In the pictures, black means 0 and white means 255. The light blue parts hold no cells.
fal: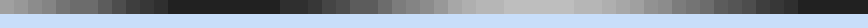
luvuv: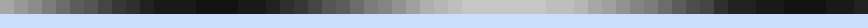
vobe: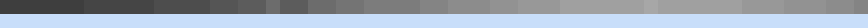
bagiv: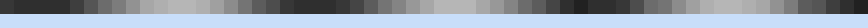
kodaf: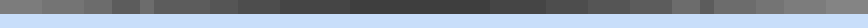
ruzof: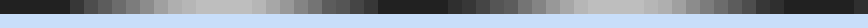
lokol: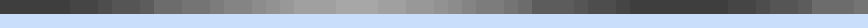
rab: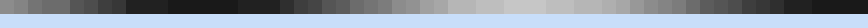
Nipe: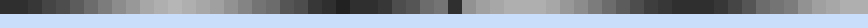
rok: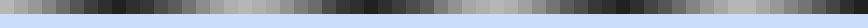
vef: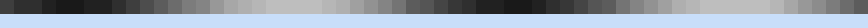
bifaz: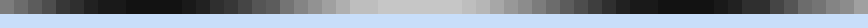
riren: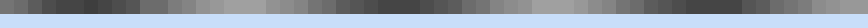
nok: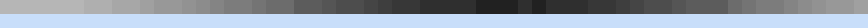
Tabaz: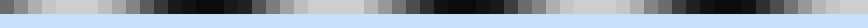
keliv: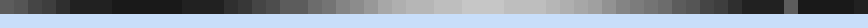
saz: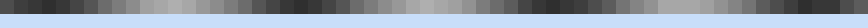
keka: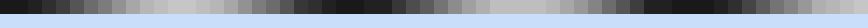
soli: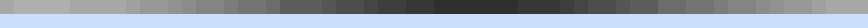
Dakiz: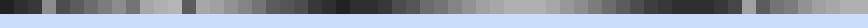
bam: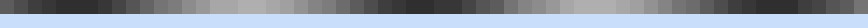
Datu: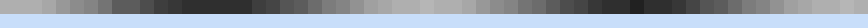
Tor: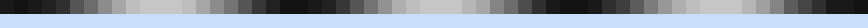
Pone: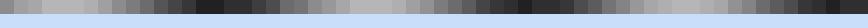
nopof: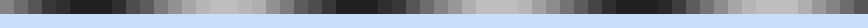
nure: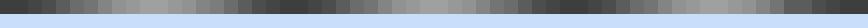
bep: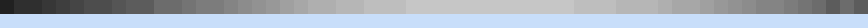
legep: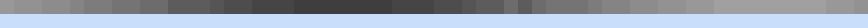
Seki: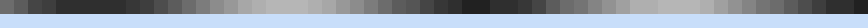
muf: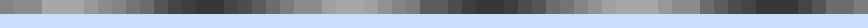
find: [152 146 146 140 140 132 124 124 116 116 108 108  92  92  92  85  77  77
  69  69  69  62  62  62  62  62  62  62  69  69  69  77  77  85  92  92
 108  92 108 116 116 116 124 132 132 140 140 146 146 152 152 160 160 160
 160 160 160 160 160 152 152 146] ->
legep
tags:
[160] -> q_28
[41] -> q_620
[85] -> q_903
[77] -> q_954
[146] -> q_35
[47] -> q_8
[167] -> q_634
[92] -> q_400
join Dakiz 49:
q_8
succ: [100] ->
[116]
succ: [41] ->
[62]

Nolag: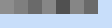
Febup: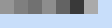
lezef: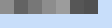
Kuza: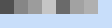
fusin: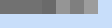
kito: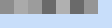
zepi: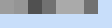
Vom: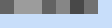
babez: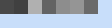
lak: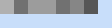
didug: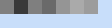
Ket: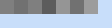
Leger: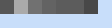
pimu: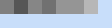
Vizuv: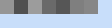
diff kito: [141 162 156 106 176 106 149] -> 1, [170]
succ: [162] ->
[176]
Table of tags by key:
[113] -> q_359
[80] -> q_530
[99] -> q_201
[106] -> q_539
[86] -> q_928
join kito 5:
q_539
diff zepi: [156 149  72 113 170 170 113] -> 2, [80]
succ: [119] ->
[141]
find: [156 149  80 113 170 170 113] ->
zepi
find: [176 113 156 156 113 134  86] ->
lak

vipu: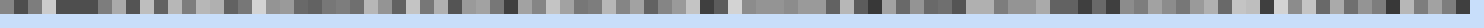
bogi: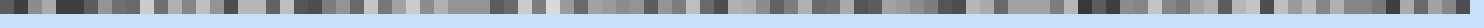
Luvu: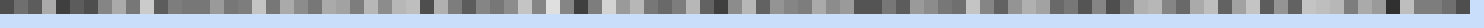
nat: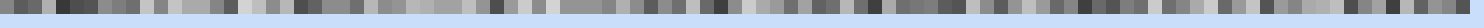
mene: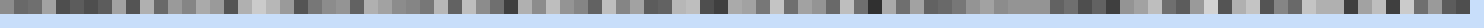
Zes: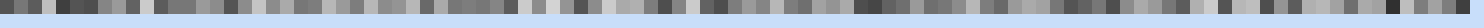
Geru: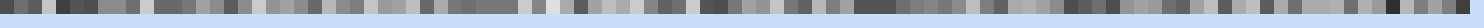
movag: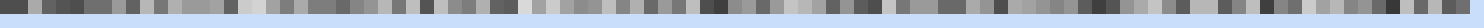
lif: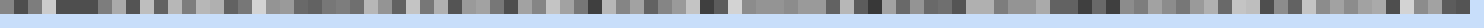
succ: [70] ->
[98]
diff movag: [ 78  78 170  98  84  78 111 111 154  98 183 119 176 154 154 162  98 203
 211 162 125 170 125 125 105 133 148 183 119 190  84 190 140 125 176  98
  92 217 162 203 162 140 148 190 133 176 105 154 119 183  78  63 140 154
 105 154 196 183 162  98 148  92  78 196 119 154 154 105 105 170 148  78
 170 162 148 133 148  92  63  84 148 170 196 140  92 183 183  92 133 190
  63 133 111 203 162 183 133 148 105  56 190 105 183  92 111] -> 49, [190]

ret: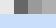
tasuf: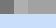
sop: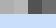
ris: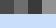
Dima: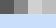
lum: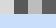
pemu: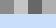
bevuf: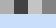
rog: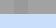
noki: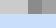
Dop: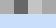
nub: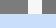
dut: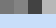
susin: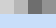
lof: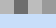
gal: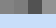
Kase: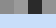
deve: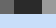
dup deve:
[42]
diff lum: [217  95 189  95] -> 1, [89]
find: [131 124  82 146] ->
gal

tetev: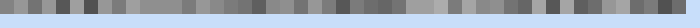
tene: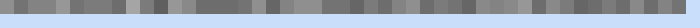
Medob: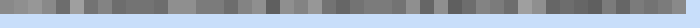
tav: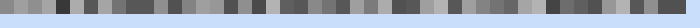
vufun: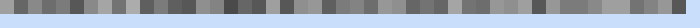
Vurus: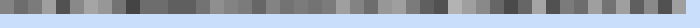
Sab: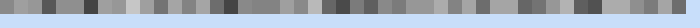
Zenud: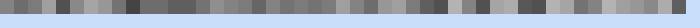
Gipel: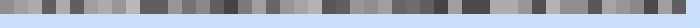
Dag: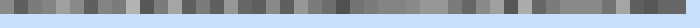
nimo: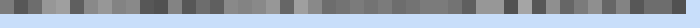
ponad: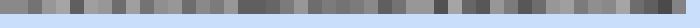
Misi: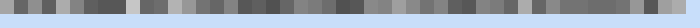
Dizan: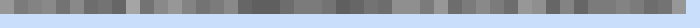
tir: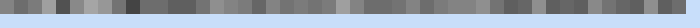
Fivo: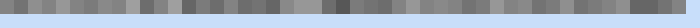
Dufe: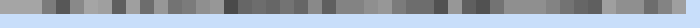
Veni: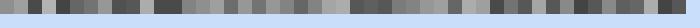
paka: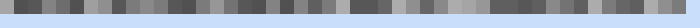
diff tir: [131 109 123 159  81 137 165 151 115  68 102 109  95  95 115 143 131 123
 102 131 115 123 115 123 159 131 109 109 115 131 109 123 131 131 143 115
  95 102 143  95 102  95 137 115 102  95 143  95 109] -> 10, [109]
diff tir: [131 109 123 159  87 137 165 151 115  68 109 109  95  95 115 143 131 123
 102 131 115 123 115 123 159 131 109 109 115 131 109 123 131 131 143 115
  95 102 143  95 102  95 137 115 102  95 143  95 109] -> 4, [81]
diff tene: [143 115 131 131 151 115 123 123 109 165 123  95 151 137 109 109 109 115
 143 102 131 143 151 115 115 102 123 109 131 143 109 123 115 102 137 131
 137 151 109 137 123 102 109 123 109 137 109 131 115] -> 22, [143]

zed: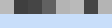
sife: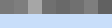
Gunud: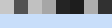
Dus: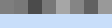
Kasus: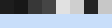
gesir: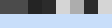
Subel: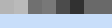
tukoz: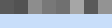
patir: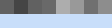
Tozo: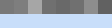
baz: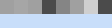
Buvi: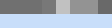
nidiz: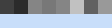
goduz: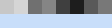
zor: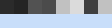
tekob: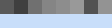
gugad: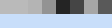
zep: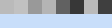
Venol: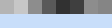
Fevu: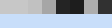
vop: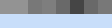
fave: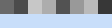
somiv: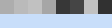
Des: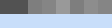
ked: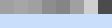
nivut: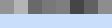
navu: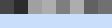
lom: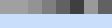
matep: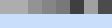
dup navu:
[173]
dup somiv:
[193]
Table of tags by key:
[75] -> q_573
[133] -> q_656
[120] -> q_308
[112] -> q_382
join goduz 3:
q_656

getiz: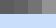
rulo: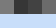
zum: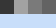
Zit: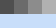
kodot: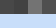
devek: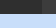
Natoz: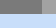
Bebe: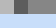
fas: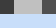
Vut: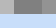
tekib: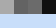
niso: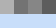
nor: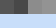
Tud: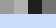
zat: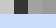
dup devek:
[47]
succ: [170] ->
[99]
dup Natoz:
[122]
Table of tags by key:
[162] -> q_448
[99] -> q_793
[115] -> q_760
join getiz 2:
q_760
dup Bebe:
[134]
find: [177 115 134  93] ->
niso

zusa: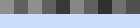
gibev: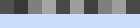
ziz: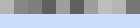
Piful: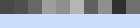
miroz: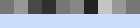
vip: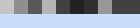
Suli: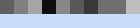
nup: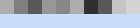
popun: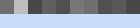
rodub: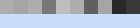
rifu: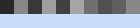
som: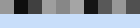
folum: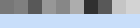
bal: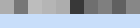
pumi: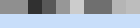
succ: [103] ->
[158]
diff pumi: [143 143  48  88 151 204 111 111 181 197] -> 9, [189]

